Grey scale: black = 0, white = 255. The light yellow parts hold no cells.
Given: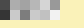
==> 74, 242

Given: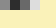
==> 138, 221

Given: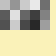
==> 193, 158

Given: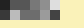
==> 34, 67

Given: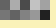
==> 99, 33

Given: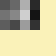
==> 84, 50

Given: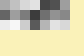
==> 170, 216

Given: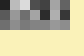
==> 34, 141

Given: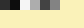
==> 46, 131

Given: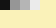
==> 18, 235
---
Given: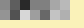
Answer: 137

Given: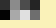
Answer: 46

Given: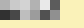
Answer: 178

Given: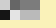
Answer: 207

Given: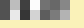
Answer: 82

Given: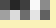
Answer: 74

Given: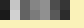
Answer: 35

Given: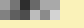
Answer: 159

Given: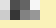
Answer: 225
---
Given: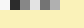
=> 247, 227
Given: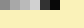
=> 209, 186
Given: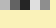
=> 223, 184
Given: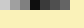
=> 203, 160
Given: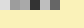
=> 221, 190
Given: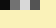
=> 216, 114
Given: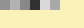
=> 217, 178
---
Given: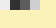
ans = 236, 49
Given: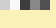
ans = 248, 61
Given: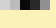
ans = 210, 10
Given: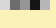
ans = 215, 21
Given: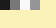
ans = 248, 27
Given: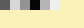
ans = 239, 5
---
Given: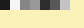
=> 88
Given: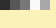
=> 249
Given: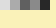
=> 138
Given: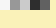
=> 46
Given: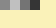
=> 116
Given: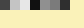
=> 123
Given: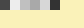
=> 215
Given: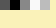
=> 249
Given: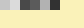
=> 178
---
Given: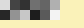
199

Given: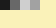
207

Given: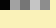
118

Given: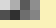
110

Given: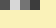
116

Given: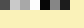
168
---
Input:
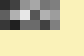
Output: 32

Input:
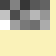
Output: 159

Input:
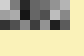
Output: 80

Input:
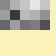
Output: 158

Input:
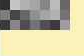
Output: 135

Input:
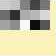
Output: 141
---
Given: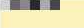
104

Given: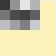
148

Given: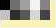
112

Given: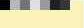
183

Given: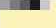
122

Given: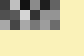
191

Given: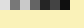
120
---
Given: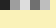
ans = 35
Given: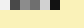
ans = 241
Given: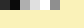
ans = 42
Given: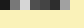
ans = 25
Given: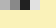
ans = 180
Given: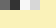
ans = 104
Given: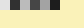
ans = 227
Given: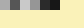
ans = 172
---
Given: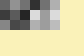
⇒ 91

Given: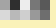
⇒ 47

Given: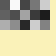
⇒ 78

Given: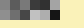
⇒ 92

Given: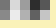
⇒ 217

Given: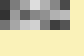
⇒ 155

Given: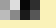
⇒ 221

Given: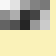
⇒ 174

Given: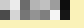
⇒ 235

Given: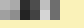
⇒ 170
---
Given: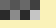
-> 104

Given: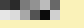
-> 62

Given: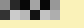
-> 141

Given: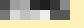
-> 75

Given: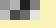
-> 149

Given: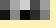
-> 94

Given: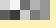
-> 213
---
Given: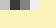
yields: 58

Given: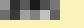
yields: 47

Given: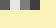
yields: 230

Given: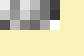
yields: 140

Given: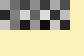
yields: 108

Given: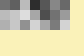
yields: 96

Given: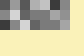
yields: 154

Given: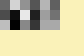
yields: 211
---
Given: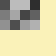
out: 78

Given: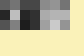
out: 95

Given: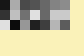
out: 22

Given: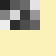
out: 33

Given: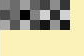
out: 131

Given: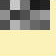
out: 67

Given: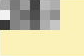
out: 165

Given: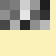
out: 113
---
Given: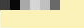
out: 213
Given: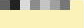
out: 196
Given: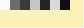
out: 36
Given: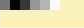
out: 150
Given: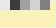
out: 160
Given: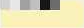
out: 191
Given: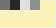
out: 40
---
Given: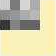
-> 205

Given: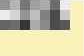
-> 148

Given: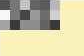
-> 81

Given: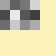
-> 163

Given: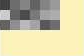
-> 66

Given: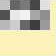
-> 196

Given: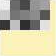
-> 235

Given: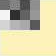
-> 110

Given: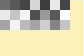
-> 110
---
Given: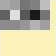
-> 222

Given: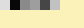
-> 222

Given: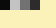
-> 195

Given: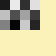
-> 234

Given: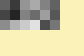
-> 225

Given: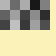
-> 192

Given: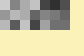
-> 205

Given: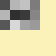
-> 216

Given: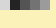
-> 215

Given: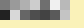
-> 240
